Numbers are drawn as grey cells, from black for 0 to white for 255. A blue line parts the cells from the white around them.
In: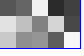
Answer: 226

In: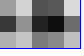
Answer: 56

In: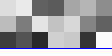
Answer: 188

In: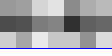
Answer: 75

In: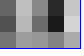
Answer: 80

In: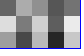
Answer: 221

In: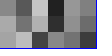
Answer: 170
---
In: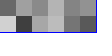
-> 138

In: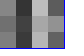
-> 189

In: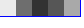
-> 50

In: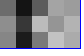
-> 92

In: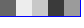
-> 200

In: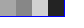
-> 209

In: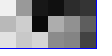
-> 23
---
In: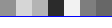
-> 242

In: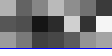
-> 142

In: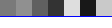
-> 222

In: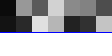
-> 138

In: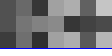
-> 174

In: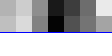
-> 61
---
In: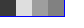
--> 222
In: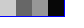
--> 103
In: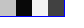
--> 8
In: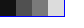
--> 80
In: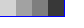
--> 162
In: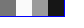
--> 250
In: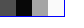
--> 7
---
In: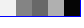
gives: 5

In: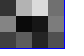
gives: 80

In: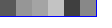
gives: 136

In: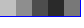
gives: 120

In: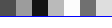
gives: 222

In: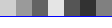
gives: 128
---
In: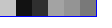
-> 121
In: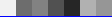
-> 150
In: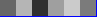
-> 123
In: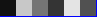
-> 81
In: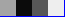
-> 238
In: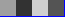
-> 84
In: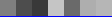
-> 182
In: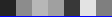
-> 127
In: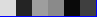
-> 63
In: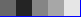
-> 230
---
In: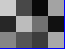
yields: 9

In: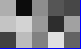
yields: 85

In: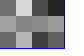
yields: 76

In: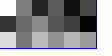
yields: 16

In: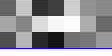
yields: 146

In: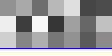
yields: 69

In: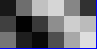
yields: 134

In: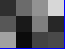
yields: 146
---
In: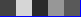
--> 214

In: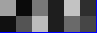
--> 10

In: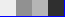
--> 145

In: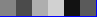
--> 75

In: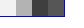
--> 179

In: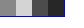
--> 212

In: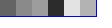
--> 138

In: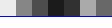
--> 134

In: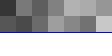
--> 121
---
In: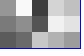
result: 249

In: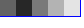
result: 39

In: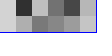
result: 48

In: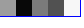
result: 8

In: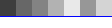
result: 103

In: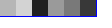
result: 211

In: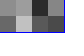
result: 157

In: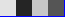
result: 37

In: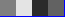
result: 228
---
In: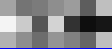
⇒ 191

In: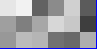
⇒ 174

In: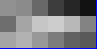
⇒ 89

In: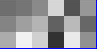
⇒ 145

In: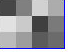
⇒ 107

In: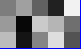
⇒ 83

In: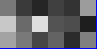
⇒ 128

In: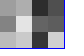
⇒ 208

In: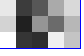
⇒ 196

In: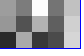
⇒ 214
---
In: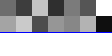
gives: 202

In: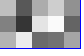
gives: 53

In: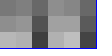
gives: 149

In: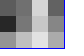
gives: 119

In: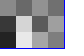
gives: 213

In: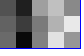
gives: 60

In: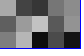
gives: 155

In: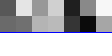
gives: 112

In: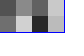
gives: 209

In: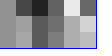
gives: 159
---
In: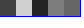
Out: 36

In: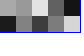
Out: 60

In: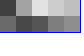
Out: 85

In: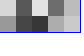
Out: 55

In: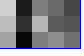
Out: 126

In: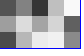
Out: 235
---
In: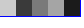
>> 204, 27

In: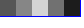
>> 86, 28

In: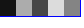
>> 19, 132

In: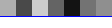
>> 175, 143

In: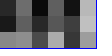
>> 40, 157

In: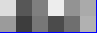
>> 221, 177

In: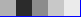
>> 177, 235

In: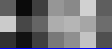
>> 94, 79
